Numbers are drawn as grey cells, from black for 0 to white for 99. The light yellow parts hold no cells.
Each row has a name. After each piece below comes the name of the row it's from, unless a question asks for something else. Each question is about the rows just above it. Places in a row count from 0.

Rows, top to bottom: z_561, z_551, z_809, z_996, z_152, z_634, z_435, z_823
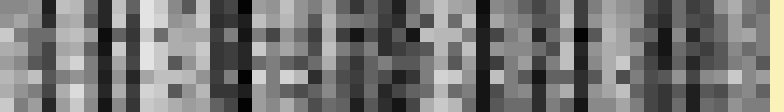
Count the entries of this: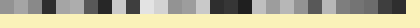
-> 29
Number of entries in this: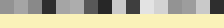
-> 16
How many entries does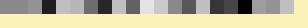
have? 21
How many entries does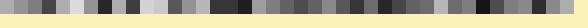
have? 41
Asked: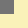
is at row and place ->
z_551, 25
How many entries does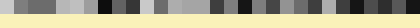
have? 30

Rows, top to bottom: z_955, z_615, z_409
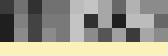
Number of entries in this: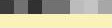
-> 8
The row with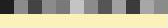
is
z_409
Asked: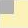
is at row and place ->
z_955, 9
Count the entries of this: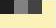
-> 3
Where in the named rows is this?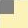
z_615, 1
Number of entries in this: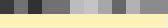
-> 12

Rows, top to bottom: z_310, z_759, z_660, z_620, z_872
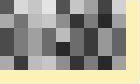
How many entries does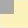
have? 1
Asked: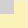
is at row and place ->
z_310, 8
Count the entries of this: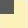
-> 1

